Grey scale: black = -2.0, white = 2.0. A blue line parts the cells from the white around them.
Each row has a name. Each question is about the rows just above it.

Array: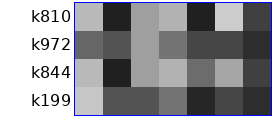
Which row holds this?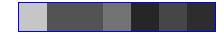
k199
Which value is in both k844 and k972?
[0.5]
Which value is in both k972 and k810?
[0.5]
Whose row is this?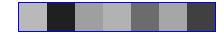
k844
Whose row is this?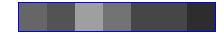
k972

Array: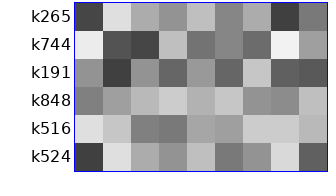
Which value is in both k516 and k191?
[1.1]
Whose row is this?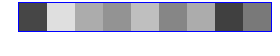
k265
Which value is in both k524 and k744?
[1.0]
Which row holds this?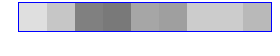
k516
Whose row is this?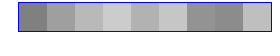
k848

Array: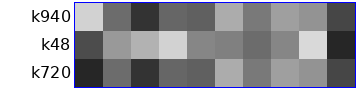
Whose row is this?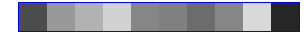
k48
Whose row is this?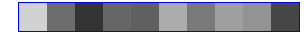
k940
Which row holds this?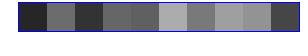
k720

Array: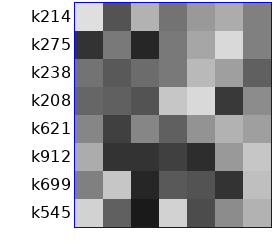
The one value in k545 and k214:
[0.8]
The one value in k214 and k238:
[-0.2]

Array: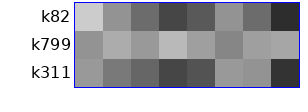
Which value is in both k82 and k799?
[0.3]
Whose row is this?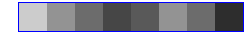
k82
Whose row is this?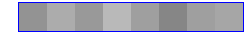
k799
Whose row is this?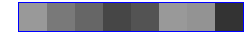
k311

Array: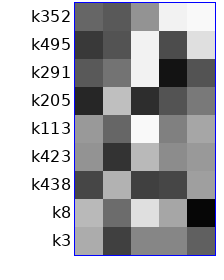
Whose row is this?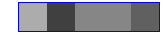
k3
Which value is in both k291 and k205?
[-0.7]

